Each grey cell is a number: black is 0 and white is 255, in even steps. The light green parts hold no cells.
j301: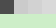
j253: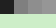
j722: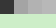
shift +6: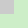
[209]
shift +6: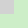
[216]
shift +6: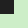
[38]
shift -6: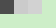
[ 70 197 204]

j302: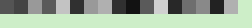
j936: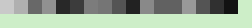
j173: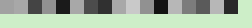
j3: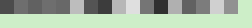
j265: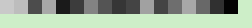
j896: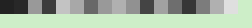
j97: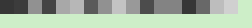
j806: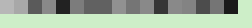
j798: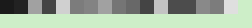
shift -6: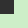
[42]
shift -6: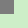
[118]
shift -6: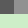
[ 84 139]
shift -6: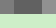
[118  91  91 139]
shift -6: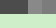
[ 70  70 131 118]

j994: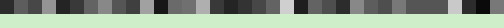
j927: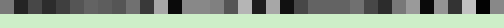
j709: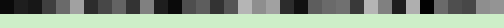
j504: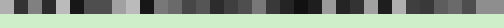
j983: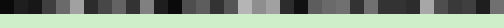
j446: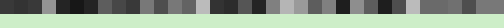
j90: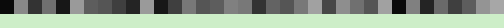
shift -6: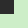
[38]
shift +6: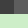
[69 99]
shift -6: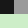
[ 17 148]
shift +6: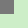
[126]
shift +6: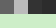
[105 193  57  50]
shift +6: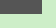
[91 91 91]
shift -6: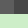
[87 65]

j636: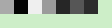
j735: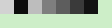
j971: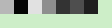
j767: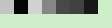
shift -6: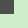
[72]
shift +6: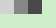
[216 140  78]
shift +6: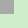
[175]

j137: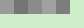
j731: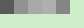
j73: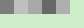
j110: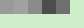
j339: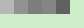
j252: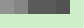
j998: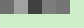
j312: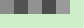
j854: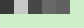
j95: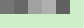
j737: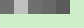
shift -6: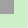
[155]
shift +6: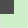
[83]
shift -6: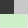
[ 51 193]
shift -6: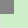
[127]
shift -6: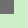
[105]

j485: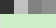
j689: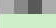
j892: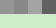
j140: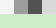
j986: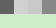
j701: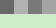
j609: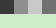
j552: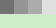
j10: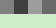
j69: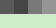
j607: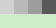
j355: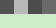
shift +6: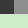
[ 62 149]
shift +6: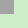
[170]
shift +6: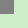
[135]
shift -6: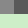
[130  83]
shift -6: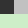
[ 44 187]
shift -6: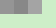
[143 130 158]

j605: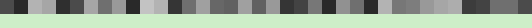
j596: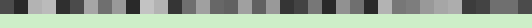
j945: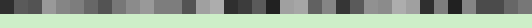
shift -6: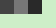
[ 61 113  35]
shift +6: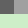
[103 166]
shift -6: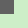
[91]
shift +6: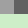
[166 103]
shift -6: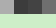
[167  54  61 105]

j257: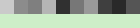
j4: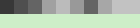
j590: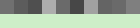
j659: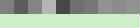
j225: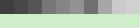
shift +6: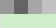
[159 106 173 200]
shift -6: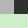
[175  42]
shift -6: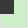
[50]
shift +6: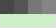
[ 77  91 125 139]
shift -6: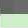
[ 94 100]
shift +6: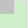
[200]

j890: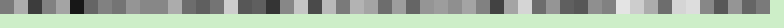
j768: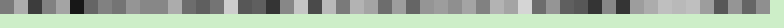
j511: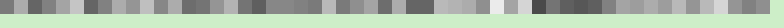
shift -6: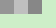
[143 185 129]
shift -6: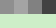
[137 158 123  60]
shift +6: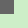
[107]
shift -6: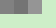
[123 110 143]
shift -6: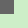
[95]
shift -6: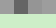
[151  95 143 151]
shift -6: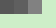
[ 81  89 123]

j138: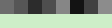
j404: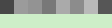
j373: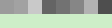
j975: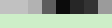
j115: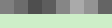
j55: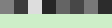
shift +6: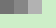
[120 140 184]
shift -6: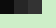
[ 5 32 45]
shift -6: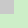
[195]

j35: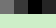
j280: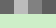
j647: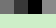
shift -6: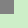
[123]
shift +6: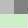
[194 135]
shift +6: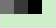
[121  62   6]
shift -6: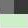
[109  50]
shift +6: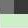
[121  62]
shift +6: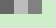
[108 194 135]

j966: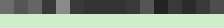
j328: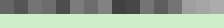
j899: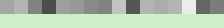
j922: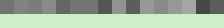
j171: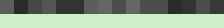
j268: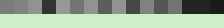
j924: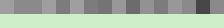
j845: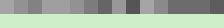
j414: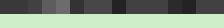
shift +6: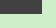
[71 71 71]
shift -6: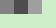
[124  71 153]
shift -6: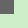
[95]
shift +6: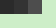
[49 57 83]

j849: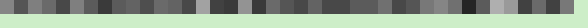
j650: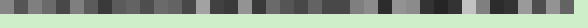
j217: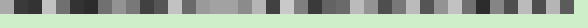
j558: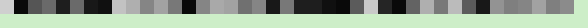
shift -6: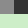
[133  45]
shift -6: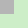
[175]
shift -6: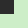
[38]
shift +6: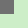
[118]
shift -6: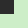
[38]
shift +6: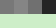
[126 139 118  43]
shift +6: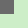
[112]

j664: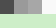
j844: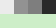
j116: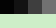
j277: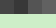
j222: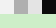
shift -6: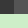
[50 78]
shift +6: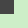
[75]
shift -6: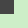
[63]
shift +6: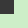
[62]
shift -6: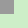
[148]
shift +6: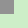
[152]

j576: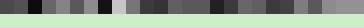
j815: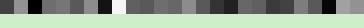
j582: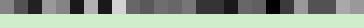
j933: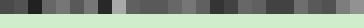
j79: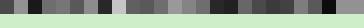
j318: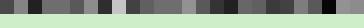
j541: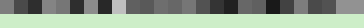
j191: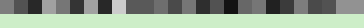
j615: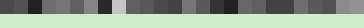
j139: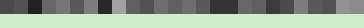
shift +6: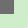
[116]
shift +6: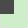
[80]
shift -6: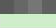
[ 83  97 112  90]

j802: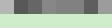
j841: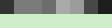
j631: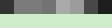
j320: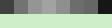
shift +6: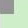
[155]
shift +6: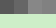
[ 94 108 141 135]

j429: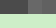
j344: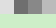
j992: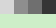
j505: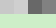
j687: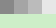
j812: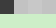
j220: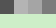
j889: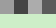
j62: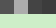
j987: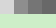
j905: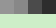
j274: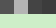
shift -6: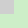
[201]
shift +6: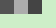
[ 89 178  74]
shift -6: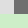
[217 105]
